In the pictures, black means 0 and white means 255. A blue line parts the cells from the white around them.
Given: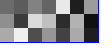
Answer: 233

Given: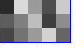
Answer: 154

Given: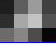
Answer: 94

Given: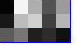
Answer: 174

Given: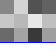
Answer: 211

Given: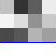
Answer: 51

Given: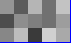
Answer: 181

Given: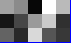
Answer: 7
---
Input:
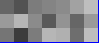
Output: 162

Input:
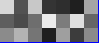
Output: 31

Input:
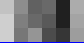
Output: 32

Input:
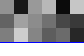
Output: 11

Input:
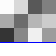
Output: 88

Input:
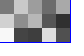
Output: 108

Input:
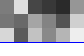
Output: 42

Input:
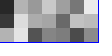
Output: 119

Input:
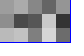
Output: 101

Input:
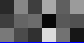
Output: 95
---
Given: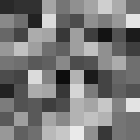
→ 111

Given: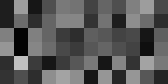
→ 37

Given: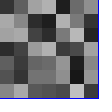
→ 59

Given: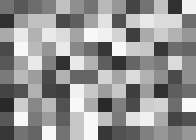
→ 150

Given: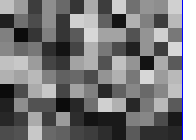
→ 39

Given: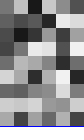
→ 68
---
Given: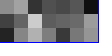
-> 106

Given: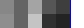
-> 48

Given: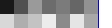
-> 229

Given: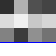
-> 200

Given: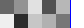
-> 177

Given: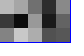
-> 26

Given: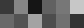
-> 112

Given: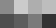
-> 122

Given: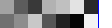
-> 5
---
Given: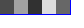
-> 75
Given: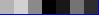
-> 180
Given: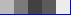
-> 186
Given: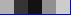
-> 177
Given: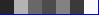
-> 38
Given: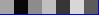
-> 164
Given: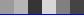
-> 155
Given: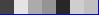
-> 66
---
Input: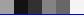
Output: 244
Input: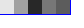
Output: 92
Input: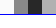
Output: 177
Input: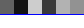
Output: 146
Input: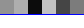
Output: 124
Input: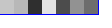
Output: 109
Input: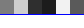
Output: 90
